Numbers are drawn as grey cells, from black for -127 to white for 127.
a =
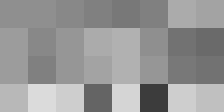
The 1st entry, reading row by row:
15
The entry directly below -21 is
-13
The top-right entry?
35
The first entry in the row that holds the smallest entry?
56
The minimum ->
-67
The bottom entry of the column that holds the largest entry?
91
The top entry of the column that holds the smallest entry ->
0
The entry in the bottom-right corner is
64
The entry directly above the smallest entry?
22
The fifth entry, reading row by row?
-7

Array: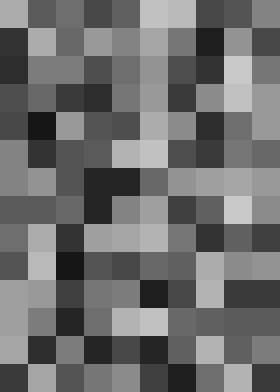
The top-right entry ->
3
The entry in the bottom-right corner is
-69
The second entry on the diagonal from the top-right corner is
19
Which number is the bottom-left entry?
-69
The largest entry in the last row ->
51
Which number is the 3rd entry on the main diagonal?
-3
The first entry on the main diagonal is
44
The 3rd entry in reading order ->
-17
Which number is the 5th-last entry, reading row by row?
-63
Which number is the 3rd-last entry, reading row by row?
-17
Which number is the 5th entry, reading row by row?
-31
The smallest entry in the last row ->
-97
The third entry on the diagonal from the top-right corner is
-76
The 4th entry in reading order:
-55
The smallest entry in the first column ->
-82

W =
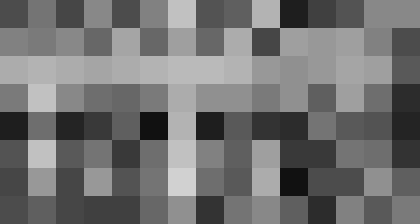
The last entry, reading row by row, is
-5
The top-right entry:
8
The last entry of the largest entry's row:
-32
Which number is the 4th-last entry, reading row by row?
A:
-83
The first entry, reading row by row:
-51
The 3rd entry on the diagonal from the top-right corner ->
37
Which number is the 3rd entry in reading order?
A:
-57
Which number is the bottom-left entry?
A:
-51
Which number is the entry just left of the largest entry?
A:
-11
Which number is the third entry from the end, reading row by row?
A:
1
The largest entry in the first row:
65
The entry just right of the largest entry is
-17
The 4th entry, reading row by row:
8
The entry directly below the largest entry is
16
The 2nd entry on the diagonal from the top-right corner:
1

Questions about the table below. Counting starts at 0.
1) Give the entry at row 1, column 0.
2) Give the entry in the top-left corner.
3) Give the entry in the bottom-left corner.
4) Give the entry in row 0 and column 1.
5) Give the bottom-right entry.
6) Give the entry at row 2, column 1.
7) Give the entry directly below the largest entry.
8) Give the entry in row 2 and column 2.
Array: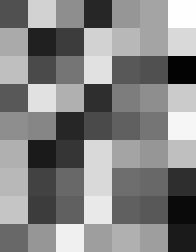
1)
42
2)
-47
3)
-23
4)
82
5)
-101
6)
-53
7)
89
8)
-10

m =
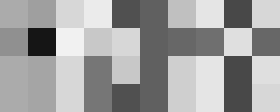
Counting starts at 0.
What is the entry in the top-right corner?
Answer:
87
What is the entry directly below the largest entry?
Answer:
87
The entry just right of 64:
101
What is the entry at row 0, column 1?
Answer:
31
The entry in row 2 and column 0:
43
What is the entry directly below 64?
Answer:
-24
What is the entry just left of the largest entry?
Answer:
-106
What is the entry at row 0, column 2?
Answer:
87
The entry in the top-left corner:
43
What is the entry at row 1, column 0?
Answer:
16
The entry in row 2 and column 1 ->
37
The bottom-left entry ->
43

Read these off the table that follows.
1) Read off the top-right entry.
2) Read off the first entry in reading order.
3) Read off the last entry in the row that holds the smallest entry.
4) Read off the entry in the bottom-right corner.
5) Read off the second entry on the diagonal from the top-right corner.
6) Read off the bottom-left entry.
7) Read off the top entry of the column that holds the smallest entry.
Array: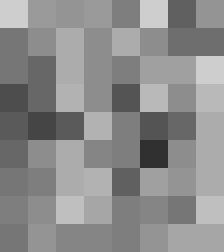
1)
20
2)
78
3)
44
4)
38
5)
-17
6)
-9
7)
78

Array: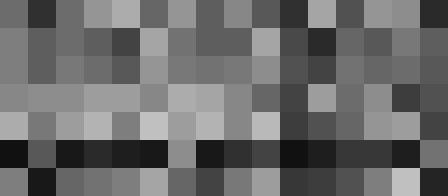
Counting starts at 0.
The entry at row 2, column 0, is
-1
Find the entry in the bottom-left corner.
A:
-1
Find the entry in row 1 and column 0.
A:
-1
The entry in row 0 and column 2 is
-19
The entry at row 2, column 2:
-7
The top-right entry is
-85
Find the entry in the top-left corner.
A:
-19
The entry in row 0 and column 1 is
-79
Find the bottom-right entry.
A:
-91
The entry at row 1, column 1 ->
-33
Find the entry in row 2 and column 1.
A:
-33
